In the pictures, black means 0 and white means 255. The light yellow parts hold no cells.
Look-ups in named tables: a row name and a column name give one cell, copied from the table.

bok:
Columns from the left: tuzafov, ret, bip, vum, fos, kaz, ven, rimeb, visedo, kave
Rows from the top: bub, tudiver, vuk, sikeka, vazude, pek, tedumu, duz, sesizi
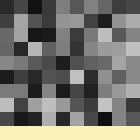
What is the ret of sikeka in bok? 40
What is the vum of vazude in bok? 74
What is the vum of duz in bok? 190
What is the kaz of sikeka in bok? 51
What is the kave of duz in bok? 56
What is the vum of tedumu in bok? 134
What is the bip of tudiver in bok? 83
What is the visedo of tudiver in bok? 146
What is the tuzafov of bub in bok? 42
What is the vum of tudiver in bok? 59

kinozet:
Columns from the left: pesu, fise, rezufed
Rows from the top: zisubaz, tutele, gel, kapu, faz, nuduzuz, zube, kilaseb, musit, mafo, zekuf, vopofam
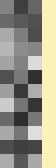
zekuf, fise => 64
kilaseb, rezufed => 53
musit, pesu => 105
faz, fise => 130
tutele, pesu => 105
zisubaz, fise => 63

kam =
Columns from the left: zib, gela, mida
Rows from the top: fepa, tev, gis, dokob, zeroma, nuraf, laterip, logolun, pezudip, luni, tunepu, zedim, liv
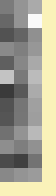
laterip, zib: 58
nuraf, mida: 187
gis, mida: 144
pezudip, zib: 85
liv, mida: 155
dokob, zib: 138
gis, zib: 82
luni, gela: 147
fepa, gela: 148
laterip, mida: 171
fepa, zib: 123
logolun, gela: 117
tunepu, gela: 126
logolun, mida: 160
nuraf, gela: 121
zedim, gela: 64

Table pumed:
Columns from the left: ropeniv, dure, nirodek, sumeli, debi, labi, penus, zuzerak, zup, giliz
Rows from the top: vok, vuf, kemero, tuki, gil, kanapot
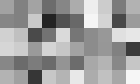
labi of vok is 172
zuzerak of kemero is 152
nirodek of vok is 163
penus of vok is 238
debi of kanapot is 180
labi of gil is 108
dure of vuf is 129
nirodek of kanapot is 54
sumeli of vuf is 35

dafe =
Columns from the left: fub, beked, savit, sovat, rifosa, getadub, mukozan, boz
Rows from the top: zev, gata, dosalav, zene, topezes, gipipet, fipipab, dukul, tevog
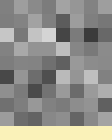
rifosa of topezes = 96
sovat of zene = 147
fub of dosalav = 198
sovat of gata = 128
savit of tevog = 99
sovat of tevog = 136
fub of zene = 130
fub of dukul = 112
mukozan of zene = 121
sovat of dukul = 129
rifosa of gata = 92

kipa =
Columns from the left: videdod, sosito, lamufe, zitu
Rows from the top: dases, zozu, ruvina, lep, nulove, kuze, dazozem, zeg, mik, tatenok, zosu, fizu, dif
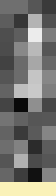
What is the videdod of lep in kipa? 76
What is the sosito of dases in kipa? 111
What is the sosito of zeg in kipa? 9
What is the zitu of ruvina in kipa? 124
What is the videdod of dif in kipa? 102
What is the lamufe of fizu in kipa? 75
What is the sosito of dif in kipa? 61
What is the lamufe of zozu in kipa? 180
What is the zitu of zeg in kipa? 70
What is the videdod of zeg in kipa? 68
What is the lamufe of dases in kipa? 86
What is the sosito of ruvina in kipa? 94
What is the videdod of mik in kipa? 116
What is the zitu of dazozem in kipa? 126
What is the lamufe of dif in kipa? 17

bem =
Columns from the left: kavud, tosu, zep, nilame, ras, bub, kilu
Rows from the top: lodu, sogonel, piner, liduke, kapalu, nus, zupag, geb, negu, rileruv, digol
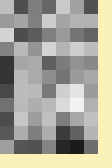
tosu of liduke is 185
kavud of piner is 212
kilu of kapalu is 136
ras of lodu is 202
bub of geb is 242
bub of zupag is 228
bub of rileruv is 97
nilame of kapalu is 95
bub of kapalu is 146
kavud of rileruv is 87
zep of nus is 170
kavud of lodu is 189
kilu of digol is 110
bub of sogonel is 179

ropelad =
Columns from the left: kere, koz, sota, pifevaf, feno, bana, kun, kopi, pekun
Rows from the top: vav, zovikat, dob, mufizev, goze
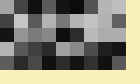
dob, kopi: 172
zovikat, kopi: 178
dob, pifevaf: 136
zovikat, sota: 89
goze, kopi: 17
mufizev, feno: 161
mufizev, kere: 179
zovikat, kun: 194
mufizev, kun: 77
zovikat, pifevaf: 179
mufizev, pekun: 21
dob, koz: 149
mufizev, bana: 138
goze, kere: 93
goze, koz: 42
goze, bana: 19

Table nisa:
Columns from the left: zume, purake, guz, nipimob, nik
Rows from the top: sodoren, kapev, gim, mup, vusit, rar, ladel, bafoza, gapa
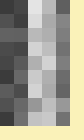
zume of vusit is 70
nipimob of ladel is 170
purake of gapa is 111
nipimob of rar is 175
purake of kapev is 63
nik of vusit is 126
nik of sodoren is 95
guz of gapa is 194
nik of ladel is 101
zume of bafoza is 81
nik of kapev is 133
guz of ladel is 211
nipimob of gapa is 200
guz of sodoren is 228
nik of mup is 114

